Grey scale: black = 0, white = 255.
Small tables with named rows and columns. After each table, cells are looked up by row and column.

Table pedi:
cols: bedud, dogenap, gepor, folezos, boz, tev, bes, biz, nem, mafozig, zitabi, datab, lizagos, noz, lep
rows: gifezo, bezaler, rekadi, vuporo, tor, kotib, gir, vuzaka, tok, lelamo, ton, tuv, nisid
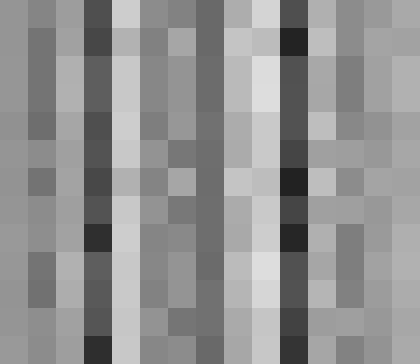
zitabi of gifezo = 79
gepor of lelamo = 177
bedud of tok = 153
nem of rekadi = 186
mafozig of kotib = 201
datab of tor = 190
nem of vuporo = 186
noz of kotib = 152
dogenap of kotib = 140
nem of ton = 181
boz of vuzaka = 200

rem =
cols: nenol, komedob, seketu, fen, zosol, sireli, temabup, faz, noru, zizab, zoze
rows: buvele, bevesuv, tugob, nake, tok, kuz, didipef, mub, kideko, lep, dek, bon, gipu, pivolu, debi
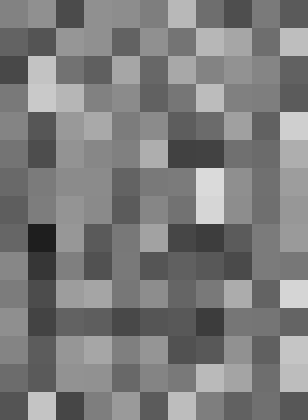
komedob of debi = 196
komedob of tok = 86
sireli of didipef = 121
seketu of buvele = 75
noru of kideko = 91
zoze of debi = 87
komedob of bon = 67
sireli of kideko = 162
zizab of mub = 111
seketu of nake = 182

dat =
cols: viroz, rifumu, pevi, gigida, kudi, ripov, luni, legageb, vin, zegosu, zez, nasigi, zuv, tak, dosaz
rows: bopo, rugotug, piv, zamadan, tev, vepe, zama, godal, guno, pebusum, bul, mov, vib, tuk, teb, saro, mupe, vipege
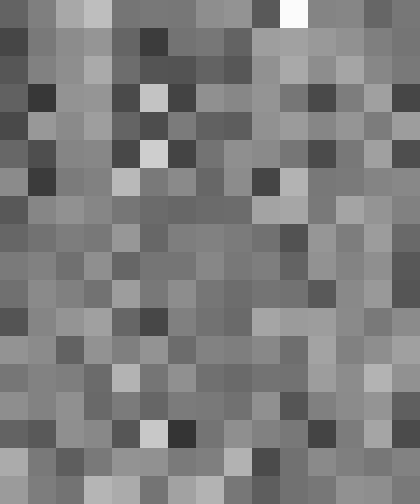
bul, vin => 109
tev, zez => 155
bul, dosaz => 85
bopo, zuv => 134
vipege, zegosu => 94
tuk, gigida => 107
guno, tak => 156
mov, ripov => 71
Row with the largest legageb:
vipege

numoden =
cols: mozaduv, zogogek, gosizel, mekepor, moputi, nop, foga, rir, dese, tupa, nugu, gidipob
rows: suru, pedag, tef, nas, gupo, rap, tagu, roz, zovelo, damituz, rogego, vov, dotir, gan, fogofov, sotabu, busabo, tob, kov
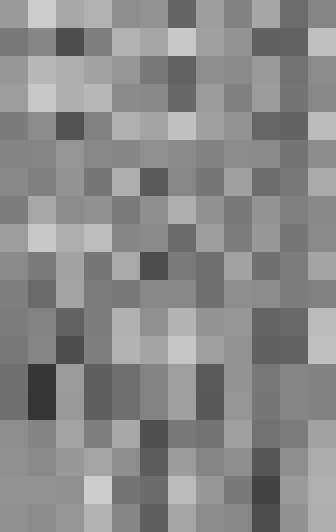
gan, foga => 159
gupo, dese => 147
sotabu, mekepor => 127
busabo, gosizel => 152
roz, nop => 142
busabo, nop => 92
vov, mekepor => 124
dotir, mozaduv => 120
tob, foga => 186
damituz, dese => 162
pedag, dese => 148
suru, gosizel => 168
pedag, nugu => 98
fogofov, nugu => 133
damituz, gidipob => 164
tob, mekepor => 204
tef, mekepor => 161
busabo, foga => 156
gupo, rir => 160
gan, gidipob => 130

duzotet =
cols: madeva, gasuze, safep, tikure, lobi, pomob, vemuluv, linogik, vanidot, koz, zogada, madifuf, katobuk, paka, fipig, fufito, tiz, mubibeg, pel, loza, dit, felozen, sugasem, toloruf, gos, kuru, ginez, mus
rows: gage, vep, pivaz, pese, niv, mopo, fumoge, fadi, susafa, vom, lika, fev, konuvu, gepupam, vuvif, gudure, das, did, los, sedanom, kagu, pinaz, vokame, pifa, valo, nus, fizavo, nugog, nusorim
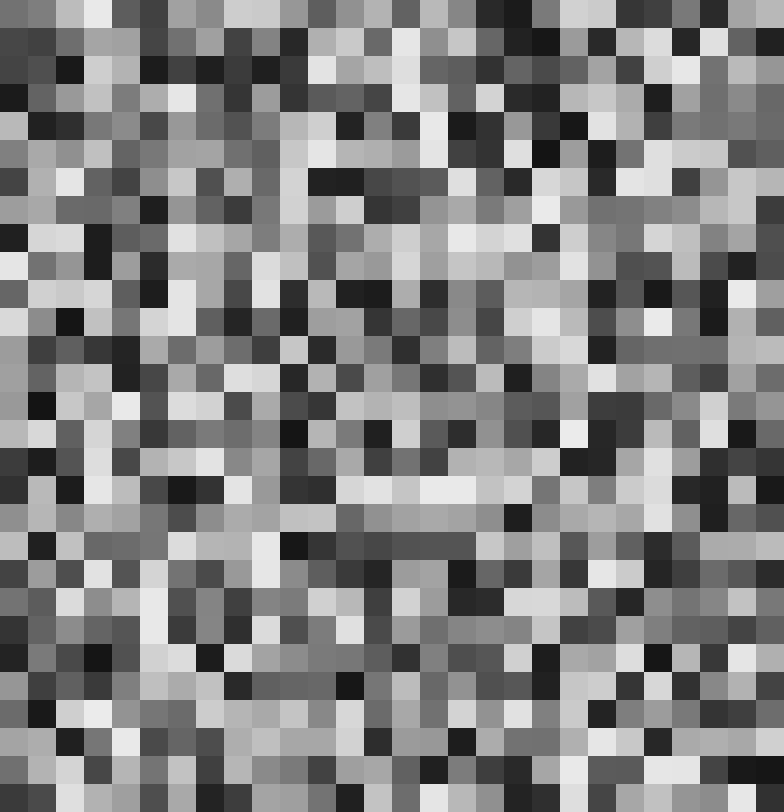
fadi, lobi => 128
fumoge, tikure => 98
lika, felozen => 34
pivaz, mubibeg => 50
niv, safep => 47
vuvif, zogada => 75
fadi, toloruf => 129
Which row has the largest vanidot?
did

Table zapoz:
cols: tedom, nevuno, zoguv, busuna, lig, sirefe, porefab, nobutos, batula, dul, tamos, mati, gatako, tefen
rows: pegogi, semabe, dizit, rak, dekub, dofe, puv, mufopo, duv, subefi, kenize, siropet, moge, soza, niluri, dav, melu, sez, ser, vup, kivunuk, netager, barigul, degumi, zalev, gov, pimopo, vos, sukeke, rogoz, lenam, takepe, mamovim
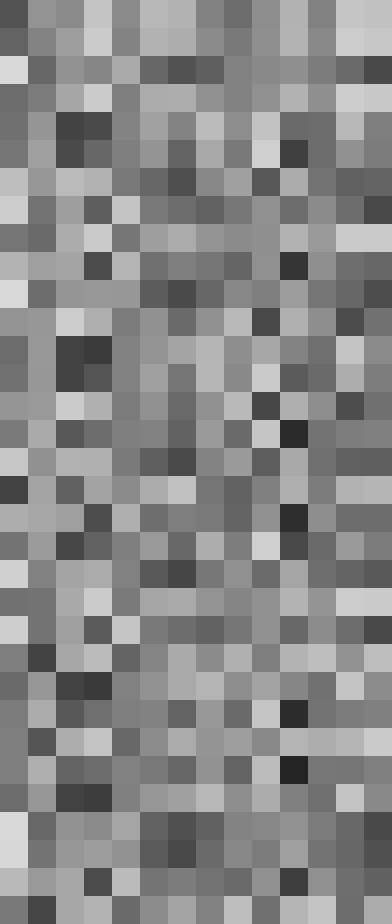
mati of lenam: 115
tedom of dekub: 112
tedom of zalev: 106
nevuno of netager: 115
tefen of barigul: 73
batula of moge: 142
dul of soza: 202
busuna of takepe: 75
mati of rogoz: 123
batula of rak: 129
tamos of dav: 43
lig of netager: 122
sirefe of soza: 160

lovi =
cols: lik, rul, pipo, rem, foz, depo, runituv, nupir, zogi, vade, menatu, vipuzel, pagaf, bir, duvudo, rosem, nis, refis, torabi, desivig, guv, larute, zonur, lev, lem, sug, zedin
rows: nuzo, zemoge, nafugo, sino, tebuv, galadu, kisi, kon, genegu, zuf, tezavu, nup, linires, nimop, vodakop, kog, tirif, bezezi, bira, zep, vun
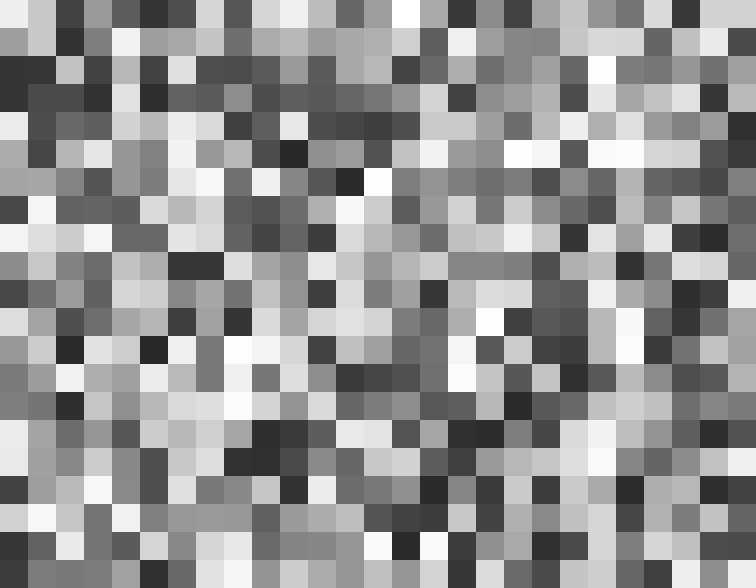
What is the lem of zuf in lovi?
221
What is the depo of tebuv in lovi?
184
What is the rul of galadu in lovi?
70
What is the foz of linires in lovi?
205
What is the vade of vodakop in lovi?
211
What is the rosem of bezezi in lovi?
43
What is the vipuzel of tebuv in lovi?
77
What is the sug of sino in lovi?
55
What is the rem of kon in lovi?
101
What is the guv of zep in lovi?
74
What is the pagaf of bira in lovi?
190
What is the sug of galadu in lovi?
82
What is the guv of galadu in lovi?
88
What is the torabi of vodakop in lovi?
43
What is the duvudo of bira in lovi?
67
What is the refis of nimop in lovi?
196

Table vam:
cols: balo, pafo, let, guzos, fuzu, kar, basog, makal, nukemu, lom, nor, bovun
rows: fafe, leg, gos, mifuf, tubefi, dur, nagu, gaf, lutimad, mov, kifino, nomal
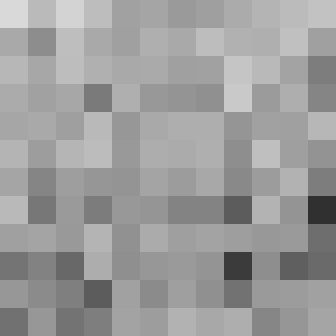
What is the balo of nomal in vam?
113
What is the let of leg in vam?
190
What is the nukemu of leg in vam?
177
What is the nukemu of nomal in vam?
174
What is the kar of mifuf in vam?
152
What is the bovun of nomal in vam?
165
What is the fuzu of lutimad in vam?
145
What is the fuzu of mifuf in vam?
175
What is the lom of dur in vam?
191
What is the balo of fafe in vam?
217
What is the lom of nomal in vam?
134
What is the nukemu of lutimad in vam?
158
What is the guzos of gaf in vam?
124
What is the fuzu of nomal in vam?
163
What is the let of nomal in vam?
115
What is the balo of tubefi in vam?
166
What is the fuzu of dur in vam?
153
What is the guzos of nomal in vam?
126

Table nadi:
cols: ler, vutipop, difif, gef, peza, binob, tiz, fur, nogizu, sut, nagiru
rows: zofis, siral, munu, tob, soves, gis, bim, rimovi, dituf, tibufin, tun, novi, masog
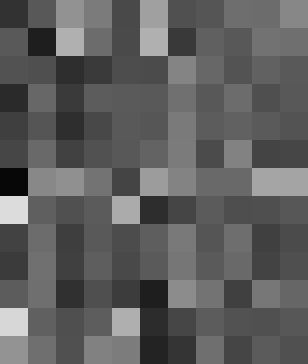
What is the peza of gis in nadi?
88
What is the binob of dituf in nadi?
94
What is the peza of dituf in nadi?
76
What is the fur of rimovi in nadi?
91
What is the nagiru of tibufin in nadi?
79
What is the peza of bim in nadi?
68
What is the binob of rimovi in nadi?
45
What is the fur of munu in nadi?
103
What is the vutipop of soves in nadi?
85
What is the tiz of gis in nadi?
123
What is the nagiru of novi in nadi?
87
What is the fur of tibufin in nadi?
90
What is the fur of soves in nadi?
92
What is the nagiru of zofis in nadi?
135
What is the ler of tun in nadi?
92
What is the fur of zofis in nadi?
85

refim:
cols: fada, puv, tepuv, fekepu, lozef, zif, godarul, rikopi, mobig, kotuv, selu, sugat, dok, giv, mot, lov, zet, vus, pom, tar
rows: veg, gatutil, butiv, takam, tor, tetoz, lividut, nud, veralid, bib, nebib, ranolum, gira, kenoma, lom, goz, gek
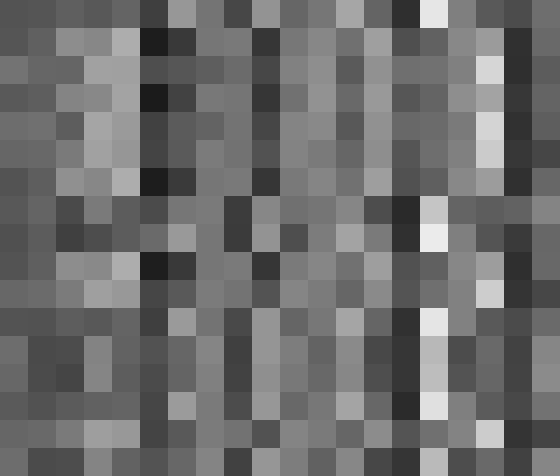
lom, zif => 70
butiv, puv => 102
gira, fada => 109
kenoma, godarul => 100
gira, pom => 66
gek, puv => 75

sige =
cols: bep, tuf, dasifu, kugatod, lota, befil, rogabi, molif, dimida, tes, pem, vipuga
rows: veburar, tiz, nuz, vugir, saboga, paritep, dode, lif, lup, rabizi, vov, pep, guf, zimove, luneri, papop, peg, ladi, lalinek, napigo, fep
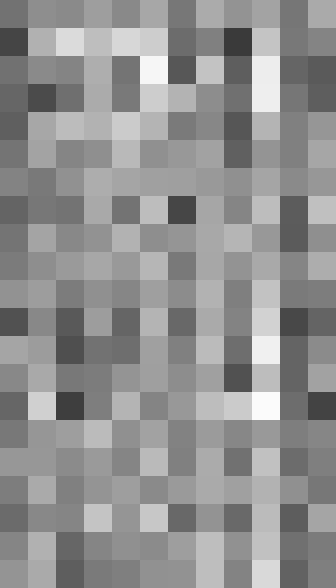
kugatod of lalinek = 196
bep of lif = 100
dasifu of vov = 124
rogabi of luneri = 152
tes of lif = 189
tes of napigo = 193
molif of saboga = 135
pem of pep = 72
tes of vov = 194
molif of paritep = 162
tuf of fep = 170
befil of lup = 142
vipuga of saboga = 150
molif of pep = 170
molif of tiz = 128
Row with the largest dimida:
luneri

